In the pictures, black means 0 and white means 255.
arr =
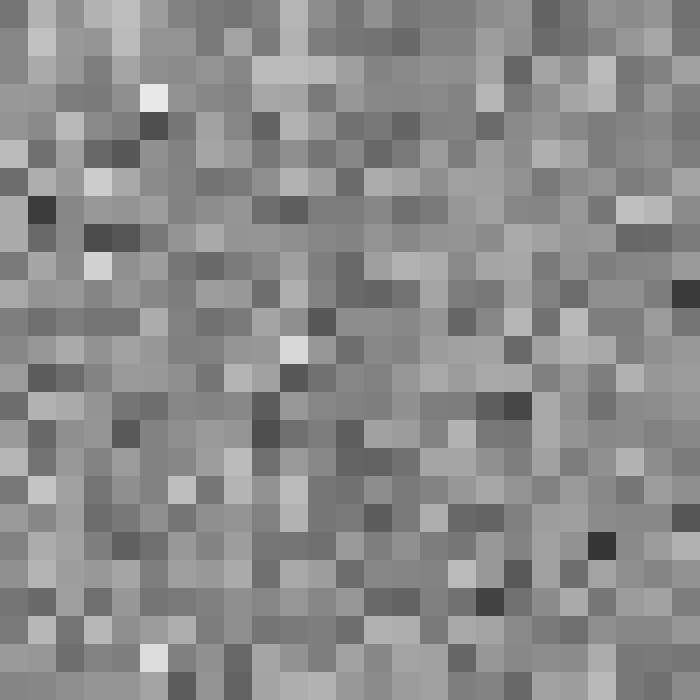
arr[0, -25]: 117
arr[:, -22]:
[179, 149, 126, 122, 137, 104, 204, 153, 76, 210, 133, 116, 146, 132, 148, 149, 131, 116, 108, 127, 152, 111, 183, 131, 149]
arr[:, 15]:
[126, 132, 145, 138, 129, 155, 143, 122, 146, 172, 165, 149, 156, 168, 126, 131, 165, 131, 173, 125, 131, 128, 122, 161, 160]
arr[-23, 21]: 186
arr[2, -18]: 147
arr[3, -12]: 136
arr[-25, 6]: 130
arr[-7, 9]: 129
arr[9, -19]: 118
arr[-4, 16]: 113
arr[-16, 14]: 178
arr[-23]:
[134, 171, 151, 126, 165, 142, 139, 147, 134, 187, 187, 181, 159, 132, 137, 145, 142, 163, 102, 164, 144, 186, 118, 130, 161]
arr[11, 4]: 116
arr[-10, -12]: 161
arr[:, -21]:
[190, 186, 165, 143, 126, 87, 168, 147, 85, 144, 149, 116, 162, 154, 117, 89, 155, 143, 120, 96, 166, 151, 142, 127, 149]
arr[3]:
[153, 151, 124, 122, 143, 232, 146, 135, 129, 167, 163, 121, 151, 136, 135, 138, 131, 181, 121, 141, 166, 178, 123, 152, 127]
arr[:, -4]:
[146, 131, 186, 178, 124, 125, 147, 119, 152, 126, 143, 126, 168, 127, 113, 136, 145, 136, 140, 54, 163, 119, 143, 172, 185]
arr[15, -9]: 179
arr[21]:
[117, 106, 159, 111, 151, 117, 121, 128, 143, 134, 150, 134, 150, 106, 99, 128, 113, 67, 113, 140, 171, 119, 155, 162, 125]
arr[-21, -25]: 147
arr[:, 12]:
[119, 117, 159, 151, 113, 135, 107, 124, 132, 105, 106, 141, 110, 135, 129, 94, 101, 114, 122, 154, 108, 150, 110, 162, 153]
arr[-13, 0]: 135
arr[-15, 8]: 152
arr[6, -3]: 124
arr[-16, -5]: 146
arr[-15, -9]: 124
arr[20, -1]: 146
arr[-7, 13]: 93
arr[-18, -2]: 182
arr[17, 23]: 157
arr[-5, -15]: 169
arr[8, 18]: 171
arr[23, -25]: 154
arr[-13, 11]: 150
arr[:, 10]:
[181, 178, 187, 163, 178, 143, 178, 94, 142, 159, 175, 143, 215, 88, 152, 112, 154, 186, 178, 116, 169, 150, 122, 146, 173]

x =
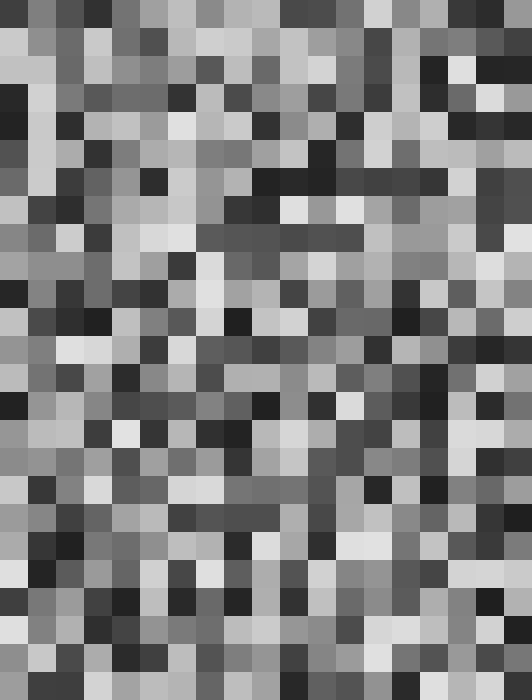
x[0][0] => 63
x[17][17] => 104
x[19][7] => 178
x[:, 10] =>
[73, 194, 194, 158, 139, 195, 41, 223, 74, 165, 68, 210, 89, 139, 141, 214, 197, 116, 175, 167, 83, 50, 150, 65, 40]
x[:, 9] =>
[186, 167, 105, 137, 50, 160, 35, 47, 83, 87, 180, 195, 64, 177, 33, 184, 163, 112, 78, 220, 173, 175, 203, 149, 162]
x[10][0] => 38
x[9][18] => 180
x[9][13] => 178
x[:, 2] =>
[81, 107, 105, 122, 46, 172, 60, 46, 204, 142, 55, 47, 223, 72, 183, 191, 117, 130, 64, 33, 91, 155, 177, 74, 62]
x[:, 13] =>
[209, 71, 75, 60, 206, 210, 65, 164, 192, 178, 160, 104, 49, 127, 92, 67, 136, 39, 193, 225, 148, 139, 214, 224, 146]
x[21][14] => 91
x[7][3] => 117
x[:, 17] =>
[44, 89, 37, 219, 53, 160, 64, 68, 73, 221, 197, 107, 38, 209, 43, 215, 48, 104, 54, 58, 213, 31, 210, 74, 214]
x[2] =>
[193, 193, 105, 191, 143, 125, 157, 88, 189, 105, 194, 211, 123, 75, 185, 36, 223, 37, 38]
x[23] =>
[142, 200, 74, 172, 43, 64, 189, 83, 126, 149, 65, 133, 155, 224, 117, 83, 153, 74, 119]
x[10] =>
[38, 131, 55, 109, 68, 50, 171, 224, 162, 180, 68, 155, 96, 160, 51, 200, 94, 197, 131]
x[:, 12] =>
[114, 136, 123, 121, 46, 115, 72, 224, 78, 160, 96, 105, 157, 93, 218, 77, 77, 166, 167, 223, 133, 106, 76, 155, 83]
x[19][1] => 54
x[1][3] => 201
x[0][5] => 160
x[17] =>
[200, 55, 130, 217, 93, 103, 213, 217, 117, 112, 116, 83, 166, 39, 192, 33, 129, 104, 157]
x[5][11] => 38
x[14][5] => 78
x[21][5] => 190
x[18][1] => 134
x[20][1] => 36
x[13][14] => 80
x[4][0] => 35
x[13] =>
[187, 115, 72, 161, 44, 136, 181, 76, 176, 177, 139, 186, 93, 127, 80, 37, 113, 209, 161]
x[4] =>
[35, 201, 46, 179, 193, 155, 224, 182, 202, 50, 139, 175, 46, 206, 180, 206, 40, 53, 40]
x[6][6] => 203

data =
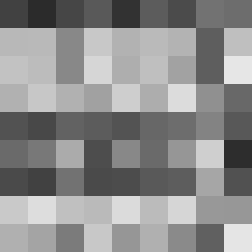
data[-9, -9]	65
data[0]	[65, 43, 70, 89, 50, 92, 75, 114, 109]
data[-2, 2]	192
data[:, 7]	[114, 94, 94, 144, 131, 207, 166, 152, 96]
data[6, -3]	93
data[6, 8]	81
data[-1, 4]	150
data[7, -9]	201
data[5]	[106, 120, 171, 77, 136, 106, 150, 207, 45]
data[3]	[177, 199, 177, 161, 206, 173, 220, 144, 104]
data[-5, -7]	98
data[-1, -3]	138
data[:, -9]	[65, 184, 194, 177, 82, 106, 74, 201, 176]
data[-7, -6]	214
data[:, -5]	[50, 178, 174, 206, 83, 136, 76, 219, 150]
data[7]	[201, 221, 192, 186, 219, 187, 214, 152, 151]
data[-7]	[194, 188, 136, 214, 174, 191, 162, 94, 230]

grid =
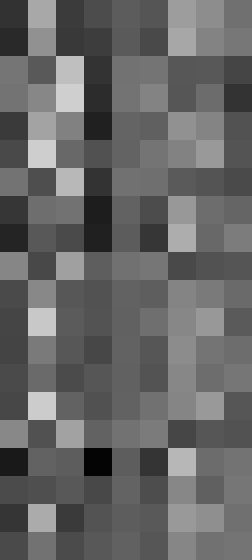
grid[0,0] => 50
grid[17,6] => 135
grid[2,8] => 69
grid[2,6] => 87
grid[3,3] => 44
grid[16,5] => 52
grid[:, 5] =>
[85, 73, 116, 131, 96, 116, 111, 76, 54, 118, 94, 111, 86, 83, 113, 123, 52, 77, 89, 86]
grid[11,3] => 83
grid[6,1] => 78
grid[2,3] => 51
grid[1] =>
[41, 145, 57, 61, 90, 73, 167, 131, 119]
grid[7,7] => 109
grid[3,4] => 115
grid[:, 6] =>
[157, 167, 87, 86, 145, 130, 90, 152, 173, 73, 132, 135, 140, 135, 133, 70, 183, 135, 153, 134]
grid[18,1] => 171
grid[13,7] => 109
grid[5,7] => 153
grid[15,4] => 114
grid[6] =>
[115, 78, 184, 51, 113, 111, 90, 84, 74]
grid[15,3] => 98
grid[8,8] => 124
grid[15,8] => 82
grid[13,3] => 86
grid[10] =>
[74, 136, 87, 82, 98, 94, 132, 122, 106]
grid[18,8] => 112
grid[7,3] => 29
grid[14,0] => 71
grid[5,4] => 99
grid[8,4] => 92

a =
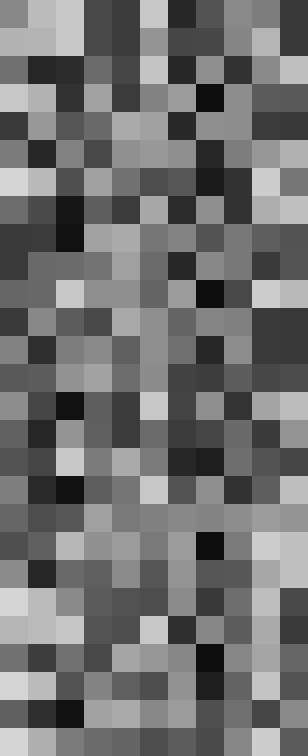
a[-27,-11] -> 136
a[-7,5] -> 86
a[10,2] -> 200
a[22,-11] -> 181
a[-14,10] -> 76
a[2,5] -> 196
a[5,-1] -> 176
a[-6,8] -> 110
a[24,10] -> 83
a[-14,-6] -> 140
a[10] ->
[102, 104, 200, 142, 143, 101, 155, 14, 72, 205, 185]
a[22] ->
[181, 187, 198, 84, 78, 199, 47, 135, 93, 171, 58]
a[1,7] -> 71
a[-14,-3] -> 93
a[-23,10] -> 56
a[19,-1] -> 192
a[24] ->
[213, 187, 82, 132, 95, 77, 146, 30, 99, 196, 83]
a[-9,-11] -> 102
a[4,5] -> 161
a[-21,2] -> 80
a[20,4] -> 139
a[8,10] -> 83
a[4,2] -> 86
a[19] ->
[79, 96, 183, 145, 155, 121, 155, 14, 123, 205, 192]
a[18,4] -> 121
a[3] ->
[199, 178, 50, 162, 59, 130, 155, 14, 141, 91, 89]
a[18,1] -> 77
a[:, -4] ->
[83, 71, 142, 14, 142, 38, 27, 142, 83, 136, 14, 133, 39, 62, 142, 69, 30, 142, 132, 14, 85, 57, 135, 14, 30, 79, 75]
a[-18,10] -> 84
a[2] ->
[112, 38, 44, 107, 70, 196, 39, 142, 50, 138, 192]
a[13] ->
[89, 93, 146, 162, 108, 140, 66, 62, 93, 71, 76]
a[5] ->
[123, 38, 129, 72, 144, 152, 142, 38, 125, 151, 176]
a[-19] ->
[58, 59, 17, 162, 170, 118, 131, 83, 120, 94, 83]

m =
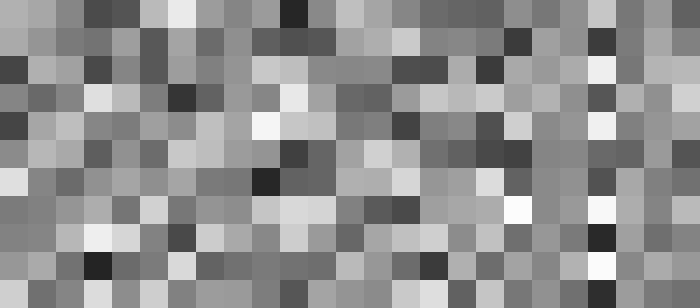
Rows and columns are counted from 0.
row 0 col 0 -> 177
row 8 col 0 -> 130
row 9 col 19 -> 134
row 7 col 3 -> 173
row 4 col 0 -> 69
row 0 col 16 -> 101
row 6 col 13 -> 174
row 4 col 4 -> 124
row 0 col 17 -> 97
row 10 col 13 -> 139
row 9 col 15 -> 59
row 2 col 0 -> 69
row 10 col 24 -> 113
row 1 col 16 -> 135
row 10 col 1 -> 112
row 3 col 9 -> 134
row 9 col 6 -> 217
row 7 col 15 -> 159
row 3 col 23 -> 144
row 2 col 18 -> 169
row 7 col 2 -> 149
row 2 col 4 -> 133
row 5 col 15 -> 112
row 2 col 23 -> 180
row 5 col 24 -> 84
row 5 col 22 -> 100
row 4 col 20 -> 149
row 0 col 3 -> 75
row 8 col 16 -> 140
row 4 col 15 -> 127
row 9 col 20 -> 178
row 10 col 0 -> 207
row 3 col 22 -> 176
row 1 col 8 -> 143
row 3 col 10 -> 232
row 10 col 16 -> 97
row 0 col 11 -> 137

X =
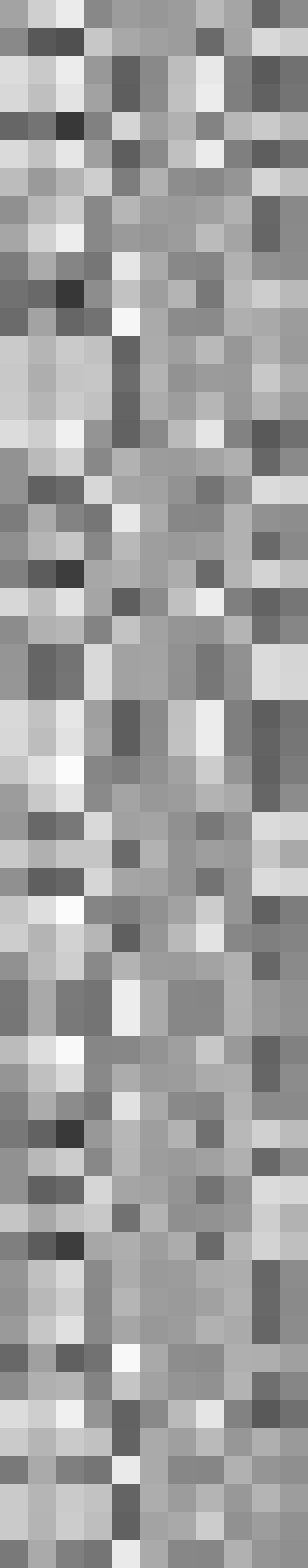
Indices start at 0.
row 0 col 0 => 163
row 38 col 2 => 217
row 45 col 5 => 154
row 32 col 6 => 162
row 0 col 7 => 185
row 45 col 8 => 173
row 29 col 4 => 161
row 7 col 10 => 137
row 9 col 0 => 124
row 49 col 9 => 111
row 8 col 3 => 136
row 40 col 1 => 98
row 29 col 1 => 104
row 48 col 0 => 104
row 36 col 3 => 116
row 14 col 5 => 172
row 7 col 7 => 160
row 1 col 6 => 156
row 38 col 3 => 137
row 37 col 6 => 159
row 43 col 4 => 113
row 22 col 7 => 146
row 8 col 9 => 102
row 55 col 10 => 143
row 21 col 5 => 139
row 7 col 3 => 136
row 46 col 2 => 204
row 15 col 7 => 229
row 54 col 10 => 145
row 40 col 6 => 178
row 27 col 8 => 148
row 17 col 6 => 146
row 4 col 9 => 202
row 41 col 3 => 136
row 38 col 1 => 192
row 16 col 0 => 146
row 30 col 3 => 197
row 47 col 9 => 102
